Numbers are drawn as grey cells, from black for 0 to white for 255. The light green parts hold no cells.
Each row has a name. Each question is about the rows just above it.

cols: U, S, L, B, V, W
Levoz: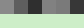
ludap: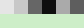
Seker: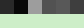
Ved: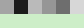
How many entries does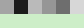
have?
6
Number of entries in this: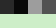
4
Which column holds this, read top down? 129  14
B
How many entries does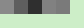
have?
5
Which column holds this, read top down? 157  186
L

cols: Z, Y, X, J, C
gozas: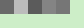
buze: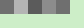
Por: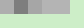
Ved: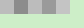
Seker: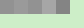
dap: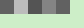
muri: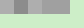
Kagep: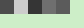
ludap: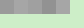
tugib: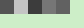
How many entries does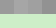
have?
4
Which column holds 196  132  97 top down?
C

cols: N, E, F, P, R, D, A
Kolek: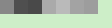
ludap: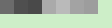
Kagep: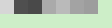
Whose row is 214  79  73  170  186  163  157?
Kagep
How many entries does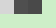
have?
3

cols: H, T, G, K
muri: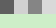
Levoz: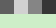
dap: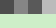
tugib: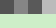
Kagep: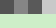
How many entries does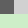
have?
2
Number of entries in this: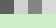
4
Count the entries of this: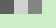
3
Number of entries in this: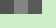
3

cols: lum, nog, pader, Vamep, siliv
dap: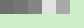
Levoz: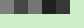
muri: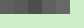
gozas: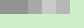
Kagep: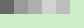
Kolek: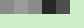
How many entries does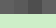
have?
4
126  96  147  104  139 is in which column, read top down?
lum
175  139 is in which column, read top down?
pader
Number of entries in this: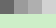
4

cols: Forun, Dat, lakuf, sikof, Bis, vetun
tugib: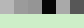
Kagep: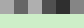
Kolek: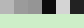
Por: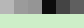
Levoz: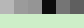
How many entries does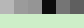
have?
6
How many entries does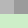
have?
2
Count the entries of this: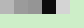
5
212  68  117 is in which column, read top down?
Bis
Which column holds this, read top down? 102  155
Dat
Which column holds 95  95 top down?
vetun
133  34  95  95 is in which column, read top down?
vetun

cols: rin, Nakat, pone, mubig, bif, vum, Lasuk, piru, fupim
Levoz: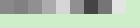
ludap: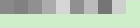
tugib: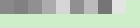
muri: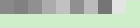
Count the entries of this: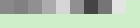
9
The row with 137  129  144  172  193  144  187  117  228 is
muri
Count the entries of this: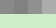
4
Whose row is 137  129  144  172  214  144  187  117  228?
tugib
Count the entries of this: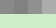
4
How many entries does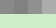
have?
4

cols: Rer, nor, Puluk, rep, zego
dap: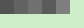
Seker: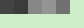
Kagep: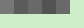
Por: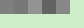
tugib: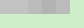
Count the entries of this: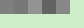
5
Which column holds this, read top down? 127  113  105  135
zego
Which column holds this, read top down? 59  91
nor
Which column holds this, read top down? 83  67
Rer

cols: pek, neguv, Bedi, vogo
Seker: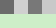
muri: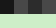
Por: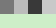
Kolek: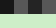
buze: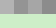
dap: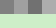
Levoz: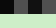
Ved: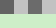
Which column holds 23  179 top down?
pek
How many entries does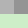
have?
2
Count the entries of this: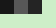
3
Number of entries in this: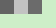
3
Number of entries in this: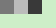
3
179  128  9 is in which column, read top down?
pek

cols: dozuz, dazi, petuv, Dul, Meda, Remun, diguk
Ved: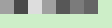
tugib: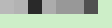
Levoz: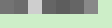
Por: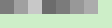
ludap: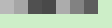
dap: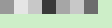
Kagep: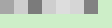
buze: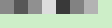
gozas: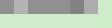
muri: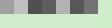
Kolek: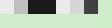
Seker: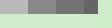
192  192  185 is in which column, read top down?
dazi
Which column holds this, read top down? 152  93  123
Meda
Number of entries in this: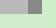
3
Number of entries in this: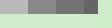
7
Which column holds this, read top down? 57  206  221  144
Dul

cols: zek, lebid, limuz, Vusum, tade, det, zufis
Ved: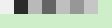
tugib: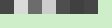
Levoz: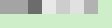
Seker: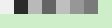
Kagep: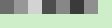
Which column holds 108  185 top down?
limuz
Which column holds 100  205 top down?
Vusum
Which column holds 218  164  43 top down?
lebid
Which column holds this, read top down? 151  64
det
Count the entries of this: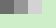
3

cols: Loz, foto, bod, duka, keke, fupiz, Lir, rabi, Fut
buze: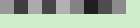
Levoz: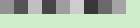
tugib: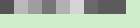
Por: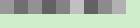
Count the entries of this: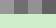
4
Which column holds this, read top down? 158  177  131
keke
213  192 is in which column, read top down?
fupiz
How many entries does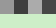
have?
4
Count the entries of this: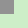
1
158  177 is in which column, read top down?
keke
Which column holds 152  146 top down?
Loz

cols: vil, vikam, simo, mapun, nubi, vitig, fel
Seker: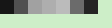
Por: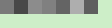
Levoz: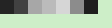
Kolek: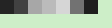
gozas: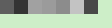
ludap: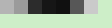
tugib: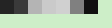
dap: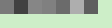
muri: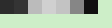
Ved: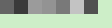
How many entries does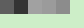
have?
5
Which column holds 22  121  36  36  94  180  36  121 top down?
vil
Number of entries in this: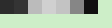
7
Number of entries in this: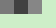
3
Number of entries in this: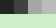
4
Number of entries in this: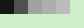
5
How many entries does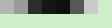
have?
7

